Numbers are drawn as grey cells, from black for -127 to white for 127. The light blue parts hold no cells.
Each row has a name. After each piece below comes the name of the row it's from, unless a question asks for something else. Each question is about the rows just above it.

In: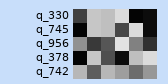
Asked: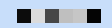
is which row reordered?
q_745
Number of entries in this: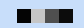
4
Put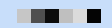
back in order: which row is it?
q_378
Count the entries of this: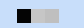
3
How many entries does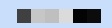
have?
6
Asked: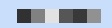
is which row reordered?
q_956

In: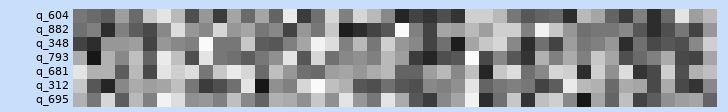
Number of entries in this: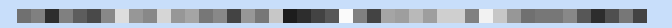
45
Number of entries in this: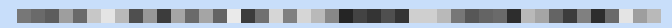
46
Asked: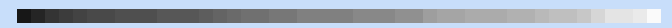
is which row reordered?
q_793
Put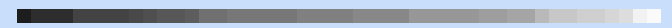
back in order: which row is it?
q_882
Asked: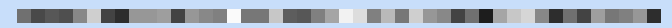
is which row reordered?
q_348
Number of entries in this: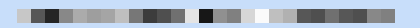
27
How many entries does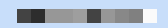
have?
10

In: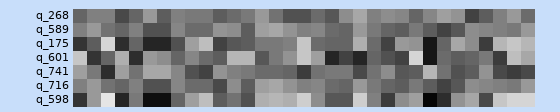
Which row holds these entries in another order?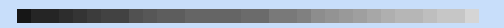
q_175
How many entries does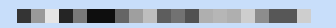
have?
21
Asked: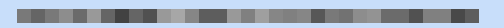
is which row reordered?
q_716
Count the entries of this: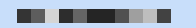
11

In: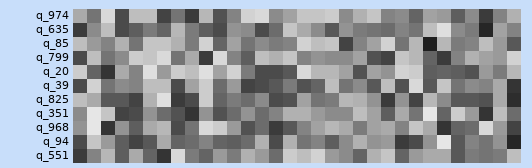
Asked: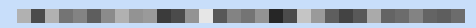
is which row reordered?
q_94
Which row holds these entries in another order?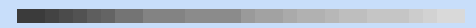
q_974
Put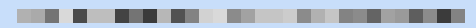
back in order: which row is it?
q_974
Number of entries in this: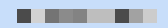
10

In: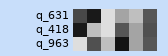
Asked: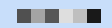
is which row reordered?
q_418
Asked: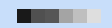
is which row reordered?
q_418
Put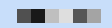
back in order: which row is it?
q_418

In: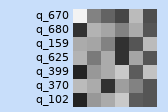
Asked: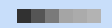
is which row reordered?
q_625
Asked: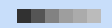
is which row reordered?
q_370
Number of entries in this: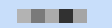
5
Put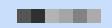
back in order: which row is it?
q_680
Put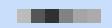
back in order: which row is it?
q_159

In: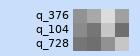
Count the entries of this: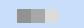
3
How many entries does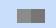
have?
2
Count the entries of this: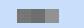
3
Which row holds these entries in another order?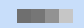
q_728
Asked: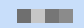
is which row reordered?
q_104

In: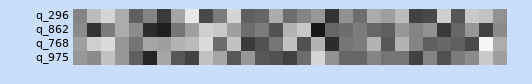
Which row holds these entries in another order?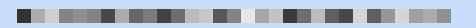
q_296
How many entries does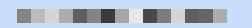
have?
15
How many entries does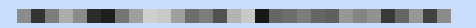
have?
31

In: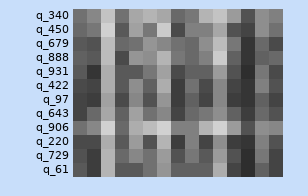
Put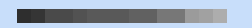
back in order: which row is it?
q_931
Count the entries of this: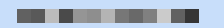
13

